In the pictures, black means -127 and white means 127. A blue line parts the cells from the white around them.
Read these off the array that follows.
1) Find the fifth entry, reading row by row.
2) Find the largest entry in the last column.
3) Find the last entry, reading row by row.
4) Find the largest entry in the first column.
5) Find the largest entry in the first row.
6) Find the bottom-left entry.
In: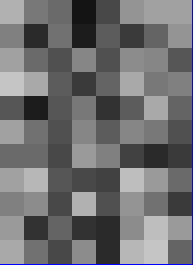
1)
-55
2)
33
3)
-27
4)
69
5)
49
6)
41

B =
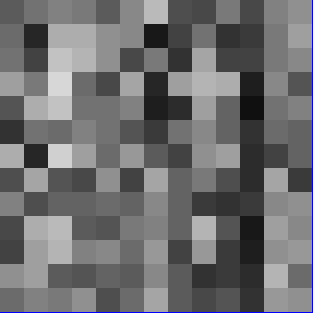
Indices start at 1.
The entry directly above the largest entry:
66
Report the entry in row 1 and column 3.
1
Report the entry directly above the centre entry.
-69
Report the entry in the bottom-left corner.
-20
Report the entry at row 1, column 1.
-36
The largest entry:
87
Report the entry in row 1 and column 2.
-13
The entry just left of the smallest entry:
-28
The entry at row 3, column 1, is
-13
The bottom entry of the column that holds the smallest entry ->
-77
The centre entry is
-36
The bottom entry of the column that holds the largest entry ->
-6
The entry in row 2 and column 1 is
-20
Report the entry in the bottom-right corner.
16
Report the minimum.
-111
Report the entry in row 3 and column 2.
-61
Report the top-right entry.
16
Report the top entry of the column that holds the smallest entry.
-55
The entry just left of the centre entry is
24
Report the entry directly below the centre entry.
37
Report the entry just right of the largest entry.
-20
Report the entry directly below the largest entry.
66
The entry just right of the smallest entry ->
-13
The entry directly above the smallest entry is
-97

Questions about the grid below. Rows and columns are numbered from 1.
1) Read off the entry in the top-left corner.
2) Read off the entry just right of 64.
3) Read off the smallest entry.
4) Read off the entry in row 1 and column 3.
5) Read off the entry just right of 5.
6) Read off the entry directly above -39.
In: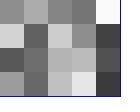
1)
13
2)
102
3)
-68
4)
5
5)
-10
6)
83

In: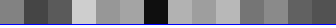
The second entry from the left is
-58
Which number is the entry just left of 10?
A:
-10
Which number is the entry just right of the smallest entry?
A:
50
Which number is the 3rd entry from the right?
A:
10

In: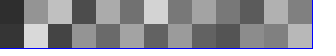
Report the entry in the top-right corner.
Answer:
0
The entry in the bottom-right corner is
56
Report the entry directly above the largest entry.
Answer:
20
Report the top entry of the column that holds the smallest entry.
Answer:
-81
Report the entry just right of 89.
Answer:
-59
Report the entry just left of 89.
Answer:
-74
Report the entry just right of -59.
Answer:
20

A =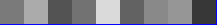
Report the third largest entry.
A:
22
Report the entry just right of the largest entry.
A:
-29
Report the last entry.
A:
-72

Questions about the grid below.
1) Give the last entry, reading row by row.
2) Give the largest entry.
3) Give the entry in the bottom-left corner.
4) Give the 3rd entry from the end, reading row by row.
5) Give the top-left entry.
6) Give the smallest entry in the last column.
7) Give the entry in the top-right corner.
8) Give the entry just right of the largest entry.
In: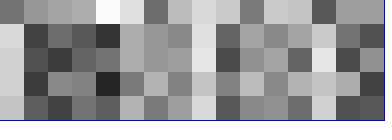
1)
-39
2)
124
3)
67
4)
81
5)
-12
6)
-61
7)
29
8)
95

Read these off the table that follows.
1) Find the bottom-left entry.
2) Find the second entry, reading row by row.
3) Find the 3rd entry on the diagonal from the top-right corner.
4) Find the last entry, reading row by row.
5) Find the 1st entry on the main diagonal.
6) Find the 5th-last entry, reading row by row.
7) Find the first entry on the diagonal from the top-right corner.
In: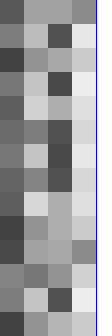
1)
-61
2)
34
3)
19
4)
75
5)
-39
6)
109
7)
11

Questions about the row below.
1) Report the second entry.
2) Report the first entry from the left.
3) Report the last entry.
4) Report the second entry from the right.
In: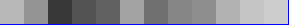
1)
20
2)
55
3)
76
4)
69

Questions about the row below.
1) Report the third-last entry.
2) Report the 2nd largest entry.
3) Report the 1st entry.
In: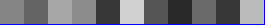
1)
-21
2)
59
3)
5

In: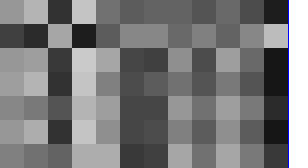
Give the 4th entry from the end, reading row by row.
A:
-14
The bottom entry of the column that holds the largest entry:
45
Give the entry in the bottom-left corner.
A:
0
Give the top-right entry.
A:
-98
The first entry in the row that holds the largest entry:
23
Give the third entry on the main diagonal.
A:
-70
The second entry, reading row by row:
52
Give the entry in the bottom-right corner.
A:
-70
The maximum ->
74
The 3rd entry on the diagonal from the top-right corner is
30
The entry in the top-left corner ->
23
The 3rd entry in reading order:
-77
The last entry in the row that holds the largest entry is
-105
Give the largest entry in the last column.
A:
60
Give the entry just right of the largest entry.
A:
38
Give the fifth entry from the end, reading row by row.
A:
38
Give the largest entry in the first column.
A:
30
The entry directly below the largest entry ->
68

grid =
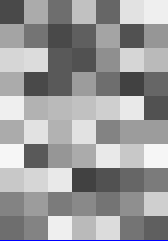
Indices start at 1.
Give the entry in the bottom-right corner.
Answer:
-32
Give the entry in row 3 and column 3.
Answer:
-38
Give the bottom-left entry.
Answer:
-17
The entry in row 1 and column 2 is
43
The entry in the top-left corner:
-54
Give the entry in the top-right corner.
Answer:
111
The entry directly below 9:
58
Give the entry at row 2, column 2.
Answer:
-11
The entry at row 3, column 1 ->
86
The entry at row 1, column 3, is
-17
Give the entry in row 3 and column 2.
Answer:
92

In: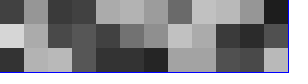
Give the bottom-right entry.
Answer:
57
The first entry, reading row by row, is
-62
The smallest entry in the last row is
-90
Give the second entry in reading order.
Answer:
22
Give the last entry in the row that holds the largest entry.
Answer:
-47
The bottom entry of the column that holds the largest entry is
-76
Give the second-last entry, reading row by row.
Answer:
-54
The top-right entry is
-98
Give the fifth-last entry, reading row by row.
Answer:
35
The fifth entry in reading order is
43
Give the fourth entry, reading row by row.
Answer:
-62

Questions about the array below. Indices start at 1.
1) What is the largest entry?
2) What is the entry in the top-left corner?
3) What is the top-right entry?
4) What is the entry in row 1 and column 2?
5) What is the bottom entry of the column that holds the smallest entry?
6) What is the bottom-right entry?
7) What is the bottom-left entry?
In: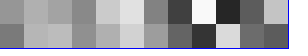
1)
121
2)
22
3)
68
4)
48
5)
90
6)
-35
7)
-5

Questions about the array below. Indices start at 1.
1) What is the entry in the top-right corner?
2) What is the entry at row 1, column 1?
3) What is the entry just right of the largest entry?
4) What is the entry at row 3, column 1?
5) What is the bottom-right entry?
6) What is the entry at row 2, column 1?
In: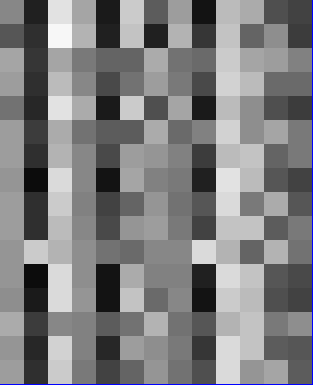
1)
-61
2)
7
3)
51
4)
37
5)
-35
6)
-41
